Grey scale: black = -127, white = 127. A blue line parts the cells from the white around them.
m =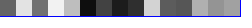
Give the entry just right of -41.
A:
48
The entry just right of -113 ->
-61
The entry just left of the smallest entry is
62
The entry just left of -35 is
83

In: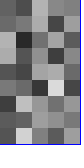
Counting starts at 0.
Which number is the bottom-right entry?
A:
30
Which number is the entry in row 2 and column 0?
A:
51
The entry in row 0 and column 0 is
-29
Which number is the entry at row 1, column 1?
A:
-6
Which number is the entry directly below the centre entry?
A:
-72
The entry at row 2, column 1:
-86
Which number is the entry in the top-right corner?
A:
0
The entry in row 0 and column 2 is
51
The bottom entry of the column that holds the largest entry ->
-36
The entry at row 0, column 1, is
-50

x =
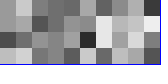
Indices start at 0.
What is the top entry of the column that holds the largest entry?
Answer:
-69
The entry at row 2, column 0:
-50
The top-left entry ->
26
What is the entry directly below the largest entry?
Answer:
-1
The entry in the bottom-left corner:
62
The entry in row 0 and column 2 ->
-1
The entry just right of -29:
11
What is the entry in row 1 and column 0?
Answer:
26
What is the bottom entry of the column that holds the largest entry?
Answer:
-43
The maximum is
110
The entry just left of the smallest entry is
33
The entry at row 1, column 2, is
-43

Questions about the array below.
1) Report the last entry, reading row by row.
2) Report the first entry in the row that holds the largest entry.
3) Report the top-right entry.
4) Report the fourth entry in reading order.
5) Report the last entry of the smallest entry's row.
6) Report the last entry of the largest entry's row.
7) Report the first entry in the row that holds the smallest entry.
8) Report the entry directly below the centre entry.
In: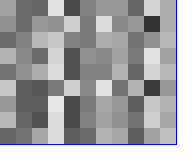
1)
64
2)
25
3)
45
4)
97
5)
45
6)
51
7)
17
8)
10

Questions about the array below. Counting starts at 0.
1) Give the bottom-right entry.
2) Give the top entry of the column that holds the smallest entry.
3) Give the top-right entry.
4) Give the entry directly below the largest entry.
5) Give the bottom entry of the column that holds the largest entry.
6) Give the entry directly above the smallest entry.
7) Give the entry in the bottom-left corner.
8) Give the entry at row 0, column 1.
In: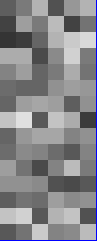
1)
59
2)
-33
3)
51
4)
23
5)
-12
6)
-61
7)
-39
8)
-5

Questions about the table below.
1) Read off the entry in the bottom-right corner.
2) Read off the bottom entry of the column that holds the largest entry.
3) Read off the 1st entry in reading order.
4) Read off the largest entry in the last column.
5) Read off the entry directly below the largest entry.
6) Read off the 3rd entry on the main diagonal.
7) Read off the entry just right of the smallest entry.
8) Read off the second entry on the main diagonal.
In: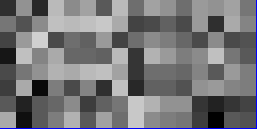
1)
-45
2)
-38
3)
-80
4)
4
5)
4
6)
80
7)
-38
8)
-45

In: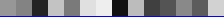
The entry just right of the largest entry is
-110
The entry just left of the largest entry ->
96
